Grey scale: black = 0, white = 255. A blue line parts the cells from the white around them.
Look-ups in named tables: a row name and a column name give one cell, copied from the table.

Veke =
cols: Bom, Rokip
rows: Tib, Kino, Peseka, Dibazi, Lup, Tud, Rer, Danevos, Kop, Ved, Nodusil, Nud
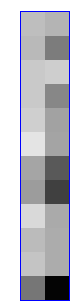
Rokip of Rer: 89
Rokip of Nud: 4
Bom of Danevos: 156
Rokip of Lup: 162
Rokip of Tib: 180
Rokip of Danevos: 64
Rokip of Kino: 124
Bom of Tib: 190
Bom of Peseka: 201
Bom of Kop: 217
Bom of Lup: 207
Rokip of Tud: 164
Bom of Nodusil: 196
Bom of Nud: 118
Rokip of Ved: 172
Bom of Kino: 185
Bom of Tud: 228
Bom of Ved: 187
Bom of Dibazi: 201
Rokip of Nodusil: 172

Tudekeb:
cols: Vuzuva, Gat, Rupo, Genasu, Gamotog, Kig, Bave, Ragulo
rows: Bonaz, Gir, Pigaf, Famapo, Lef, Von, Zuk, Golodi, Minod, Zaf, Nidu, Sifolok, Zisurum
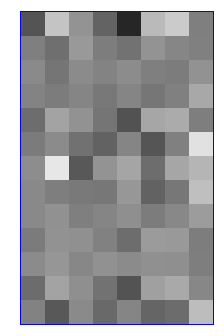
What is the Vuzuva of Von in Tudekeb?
123
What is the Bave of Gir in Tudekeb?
134
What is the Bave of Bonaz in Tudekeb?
203
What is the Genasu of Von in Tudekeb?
98
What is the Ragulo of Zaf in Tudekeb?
125
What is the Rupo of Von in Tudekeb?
113
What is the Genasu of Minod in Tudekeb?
133
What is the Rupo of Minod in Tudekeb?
127
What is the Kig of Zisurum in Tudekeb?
101
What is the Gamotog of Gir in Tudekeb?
114
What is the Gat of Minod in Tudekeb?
145
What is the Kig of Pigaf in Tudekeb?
127
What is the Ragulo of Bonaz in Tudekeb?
127
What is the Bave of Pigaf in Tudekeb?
124
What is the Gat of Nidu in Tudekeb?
150
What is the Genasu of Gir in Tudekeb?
125
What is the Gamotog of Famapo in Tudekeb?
133
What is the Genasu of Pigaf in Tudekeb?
131
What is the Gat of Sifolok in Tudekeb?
163
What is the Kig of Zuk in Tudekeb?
109

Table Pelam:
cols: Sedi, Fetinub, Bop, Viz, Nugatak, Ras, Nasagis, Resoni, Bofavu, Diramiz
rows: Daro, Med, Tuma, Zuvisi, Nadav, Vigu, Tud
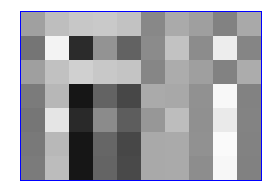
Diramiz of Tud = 129
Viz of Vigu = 102
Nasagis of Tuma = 172
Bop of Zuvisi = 22
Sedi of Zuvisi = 123
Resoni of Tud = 141
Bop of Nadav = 41
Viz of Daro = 201
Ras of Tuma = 134
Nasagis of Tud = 170
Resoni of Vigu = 145
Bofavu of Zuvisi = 248
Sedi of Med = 117
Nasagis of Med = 194
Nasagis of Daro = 170
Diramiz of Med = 133
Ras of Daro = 136
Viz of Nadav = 139
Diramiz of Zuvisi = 130
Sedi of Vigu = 121

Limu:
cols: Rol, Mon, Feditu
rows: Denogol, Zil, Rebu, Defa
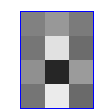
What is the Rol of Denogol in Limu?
129
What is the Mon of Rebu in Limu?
38
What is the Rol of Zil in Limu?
118
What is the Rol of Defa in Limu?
117
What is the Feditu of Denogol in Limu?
123
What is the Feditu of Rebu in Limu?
155
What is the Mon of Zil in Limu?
225
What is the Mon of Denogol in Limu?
152
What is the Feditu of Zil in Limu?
108
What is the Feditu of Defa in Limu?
106
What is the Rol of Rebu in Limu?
144
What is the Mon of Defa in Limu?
235

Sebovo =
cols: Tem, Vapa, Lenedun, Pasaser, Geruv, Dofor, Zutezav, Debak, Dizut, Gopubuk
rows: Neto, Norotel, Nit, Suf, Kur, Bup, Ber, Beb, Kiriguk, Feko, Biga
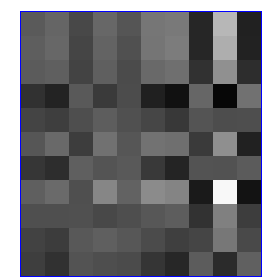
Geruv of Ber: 89
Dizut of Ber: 82
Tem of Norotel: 94
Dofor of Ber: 57
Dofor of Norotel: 117
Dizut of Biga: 43

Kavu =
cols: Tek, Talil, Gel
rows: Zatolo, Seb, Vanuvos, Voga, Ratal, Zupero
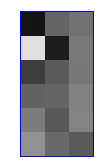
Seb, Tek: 223
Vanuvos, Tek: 62
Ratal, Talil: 88
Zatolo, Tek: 20
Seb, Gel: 120
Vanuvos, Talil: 91
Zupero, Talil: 105
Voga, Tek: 99
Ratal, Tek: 124
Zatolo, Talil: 101
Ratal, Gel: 131
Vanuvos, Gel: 119
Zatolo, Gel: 114
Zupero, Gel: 90
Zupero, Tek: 145
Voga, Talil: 101
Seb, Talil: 29
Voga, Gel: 130

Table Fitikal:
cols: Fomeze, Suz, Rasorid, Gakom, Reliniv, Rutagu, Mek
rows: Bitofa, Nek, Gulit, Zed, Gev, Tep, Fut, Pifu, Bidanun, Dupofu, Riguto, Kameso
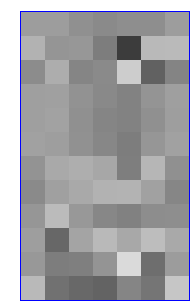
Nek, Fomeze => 178
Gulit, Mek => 132
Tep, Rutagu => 150
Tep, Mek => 161
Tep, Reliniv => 125
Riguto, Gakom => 148

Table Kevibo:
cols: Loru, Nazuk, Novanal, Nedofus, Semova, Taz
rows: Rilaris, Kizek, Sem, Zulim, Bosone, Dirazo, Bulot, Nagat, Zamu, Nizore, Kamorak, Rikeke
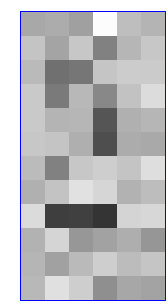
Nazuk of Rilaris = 172
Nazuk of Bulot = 129
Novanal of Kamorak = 186
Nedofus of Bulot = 206
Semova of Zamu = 212
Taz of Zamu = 215
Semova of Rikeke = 167
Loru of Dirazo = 199

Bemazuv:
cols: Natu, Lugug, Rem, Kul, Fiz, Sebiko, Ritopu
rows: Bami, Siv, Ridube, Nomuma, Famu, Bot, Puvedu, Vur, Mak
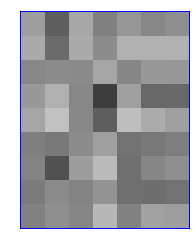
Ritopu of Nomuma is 104
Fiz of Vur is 111
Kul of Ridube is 165
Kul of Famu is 95
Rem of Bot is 140
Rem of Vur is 131

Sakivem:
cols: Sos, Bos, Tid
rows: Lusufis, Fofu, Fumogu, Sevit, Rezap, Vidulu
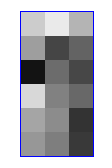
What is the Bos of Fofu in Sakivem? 69
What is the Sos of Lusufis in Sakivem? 204
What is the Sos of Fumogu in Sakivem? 19
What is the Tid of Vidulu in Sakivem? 57
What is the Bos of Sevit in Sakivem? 129
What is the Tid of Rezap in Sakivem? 51
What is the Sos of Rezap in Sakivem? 165
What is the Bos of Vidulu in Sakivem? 126
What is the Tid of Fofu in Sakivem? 99
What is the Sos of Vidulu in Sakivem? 151
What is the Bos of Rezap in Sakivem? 140
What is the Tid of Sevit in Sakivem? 104
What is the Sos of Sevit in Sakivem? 216
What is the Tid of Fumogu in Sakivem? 71
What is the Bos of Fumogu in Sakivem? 108
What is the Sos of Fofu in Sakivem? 158
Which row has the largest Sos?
Sevit

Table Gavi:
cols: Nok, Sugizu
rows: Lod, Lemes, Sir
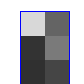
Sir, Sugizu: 69
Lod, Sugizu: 100
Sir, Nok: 48
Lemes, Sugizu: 122
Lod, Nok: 216
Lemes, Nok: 51
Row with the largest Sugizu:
Lemes

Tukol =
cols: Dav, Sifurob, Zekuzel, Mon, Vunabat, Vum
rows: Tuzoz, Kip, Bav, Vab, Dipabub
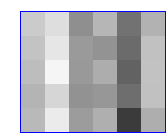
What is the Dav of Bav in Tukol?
189
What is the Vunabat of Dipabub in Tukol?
59
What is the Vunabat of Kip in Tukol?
107
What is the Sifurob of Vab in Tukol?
214
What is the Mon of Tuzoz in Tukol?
182
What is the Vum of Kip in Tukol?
193
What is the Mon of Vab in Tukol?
151
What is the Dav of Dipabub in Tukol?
185
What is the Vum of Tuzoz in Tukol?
178
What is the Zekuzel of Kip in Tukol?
154
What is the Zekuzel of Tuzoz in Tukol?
143
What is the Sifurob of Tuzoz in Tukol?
222
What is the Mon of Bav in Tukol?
173
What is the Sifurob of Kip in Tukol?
230
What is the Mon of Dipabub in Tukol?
175
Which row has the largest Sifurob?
Bav

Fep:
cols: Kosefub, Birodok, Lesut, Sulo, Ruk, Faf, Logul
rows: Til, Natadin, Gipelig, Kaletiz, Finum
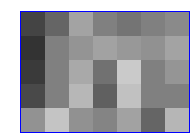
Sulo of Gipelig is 113
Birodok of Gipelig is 128
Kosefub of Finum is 146
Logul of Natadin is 163
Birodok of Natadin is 128
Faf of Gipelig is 128
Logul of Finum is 182

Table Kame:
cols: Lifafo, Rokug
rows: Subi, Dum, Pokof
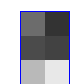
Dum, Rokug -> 66
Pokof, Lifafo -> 185
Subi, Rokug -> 51
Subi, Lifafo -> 108
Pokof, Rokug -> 232
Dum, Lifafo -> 75
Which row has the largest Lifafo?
Pokof

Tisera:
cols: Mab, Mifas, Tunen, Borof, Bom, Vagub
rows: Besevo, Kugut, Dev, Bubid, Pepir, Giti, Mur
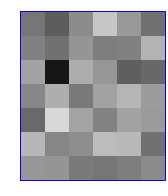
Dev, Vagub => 104
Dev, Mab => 162
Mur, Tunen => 122
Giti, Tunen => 141
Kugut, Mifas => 113
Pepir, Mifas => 216
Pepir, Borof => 131
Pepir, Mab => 105
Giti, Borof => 188
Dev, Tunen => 173
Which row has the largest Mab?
Giti

